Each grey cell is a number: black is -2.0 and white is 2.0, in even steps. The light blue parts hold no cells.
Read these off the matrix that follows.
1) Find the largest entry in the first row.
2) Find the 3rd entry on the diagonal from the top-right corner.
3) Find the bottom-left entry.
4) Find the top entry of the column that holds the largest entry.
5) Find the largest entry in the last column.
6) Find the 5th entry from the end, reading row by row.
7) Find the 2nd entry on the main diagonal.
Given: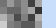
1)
0.6
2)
0.0
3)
1.2
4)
-0.2
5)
0.8
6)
0.0
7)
-0.4

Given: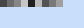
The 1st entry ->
-0.9
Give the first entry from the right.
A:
0.5
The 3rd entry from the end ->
-0.7
